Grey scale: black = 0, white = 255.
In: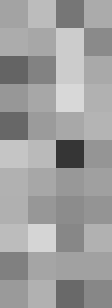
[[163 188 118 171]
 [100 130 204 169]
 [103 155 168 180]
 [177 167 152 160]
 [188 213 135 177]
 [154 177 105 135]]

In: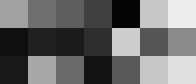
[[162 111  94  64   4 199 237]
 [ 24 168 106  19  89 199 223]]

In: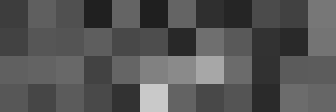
[[ 61  95  80  32 100  31 100  47  37  75  65 119]
 [ 96  99 104  66 101 129 138 167 107  49  91  92]]

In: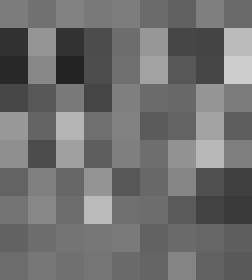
[[124 113 130 121 125 107  97 127 105]
 [ 40 135  35  77 112 162  87  70 204]
 [152 100 181 111 130  91  99 162  94]
 [ 99 128 103 148  87 104 134  80  63]
 [ 98 109 116 119 122  98 106 102  94]]

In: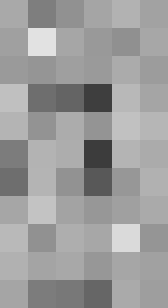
[[169 126 145 165 178 162]
 [154 149 159 154 171 156]
 [180 147 172 148 193 182]
 [110 180 146  88 151 177]
 [185 145 174 167 218 149]
 [165 124 120 102 170 158]]

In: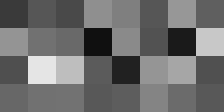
[[ 58  86  73 143 127  86 151  95]
 [ 79 229 190  91  33 149 166  80]]
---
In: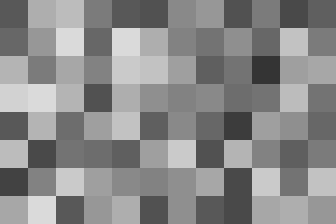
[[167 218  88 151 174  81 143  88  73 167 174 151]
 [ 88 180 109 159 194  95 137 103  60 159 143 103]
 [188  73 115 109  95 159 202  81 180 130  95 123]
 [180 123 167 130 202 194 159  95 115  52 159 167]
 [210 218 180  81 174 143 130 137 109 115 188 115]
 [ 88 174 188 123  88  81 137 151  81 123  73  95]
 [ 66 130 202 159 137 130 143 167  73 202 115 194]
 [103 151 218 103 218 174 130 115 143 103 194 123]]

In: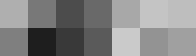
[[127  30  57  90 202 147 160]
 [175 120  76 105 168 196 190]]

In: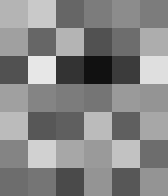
[[ 81 231  51  17  59 223]
 [109 117  74 148  87 148]
 [187  87  95 187  95 167]
 [180 201 102 124 140 124]
 [160 132 124 117 154 148]
 [132 209 167 154 194 109]
 [160 102 180  81 109 173]]

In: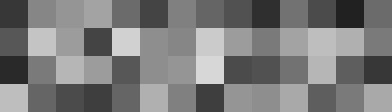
[[190 101  75  62 101 176 128  62 149 142 169  94 122 169]
 [ 55 134 149 163 107  68 128 101  81  47 114  75  33 107]
 [ 87 196 156  68 209 142 134 203 156 122 163 190 176 122]
 [ 41 122 182 156  87 142 149 215  75  81 114 182  94  55]]

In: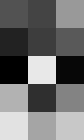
[[  0 232   7]
 [ 34  61  89]
 [178  47 131]
 [ 82  68 153]
 [226 165 200]]

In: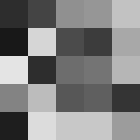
[[ 24 214  75  60 168]
 [131 188  87  95  52]
 [228  45 109 116 182]
 [ 45  68 144 150 194]
 [ 30 220 200 200 156]]

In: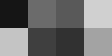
[[196  63  49 163]
 [ 21 107  89 208]]

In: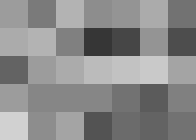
[[171 179 128  54  70 148  77]
 [156 134 134 134 114  91 128]
 [209 141 164  83 107  99 114]
 [ 99 156 171 187 194 201 164]
 [156 122 179 141 148 171 114]]

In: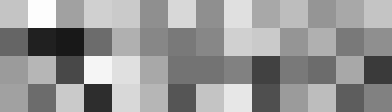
[[101  32  24 108 176 135 121 135 208 202 149 176 121 143]
 [155 182  72 245 224 168 115 115 129  65 121 108 168  58]
 [196 253 161 208 202 143 216 143 224 168 189 149 168 196]
 [161 108 202  45 216 182  85 196 231  79 155 189  93 129]]
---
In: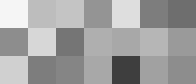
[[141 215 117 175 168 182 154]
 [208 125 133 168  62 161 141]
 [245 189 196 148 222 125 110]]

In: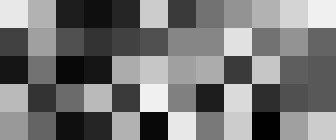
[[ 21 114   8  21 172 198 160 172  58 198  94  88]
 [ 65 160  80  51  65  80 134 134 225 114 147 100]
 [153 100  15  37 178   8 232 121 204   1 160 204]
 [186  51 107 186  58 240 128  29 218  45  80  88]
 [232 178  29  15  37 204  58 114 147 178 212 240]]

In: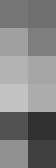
[[ 81  48]
 [118 111]
 [144  63]
 [159 126]
 [179 165]
 [194 172]]

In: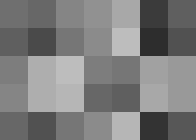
[[ 95  74 118 139 189  45  81]
 [103  81 118 139 182  51  87]
 [111 103 133 145 168  59  95]
 [125 174 189 125 118 161 153]
 [133 174 182 103  95 168 153]]

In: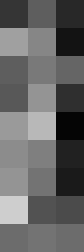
[[ 53  94  40]
 [ 88 148  47]
 [ 94 121 101]
 [108 115 108]
 [140 127  33]
 [148 115  26]
 [154 184   5]
 [160 134  19]
 [206  82  75]]

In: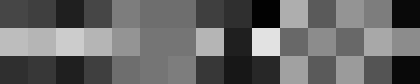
[[ 47  55  31  63 110 117 125  55  23  39 161  90 155  84   9]
 [ 70  63  31  70 125 110 110  63  47   2 174  90 148 125   9]
 [189 181 204 181 148 117 117 181  31 226 104 140 104 168 140]]

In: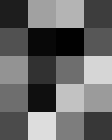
[[ 29 161 180  61]
 [ 75 221 125  55]
 [ 81   8   1  87]
 [110  15 194 155]
 [147  49 110 214]]
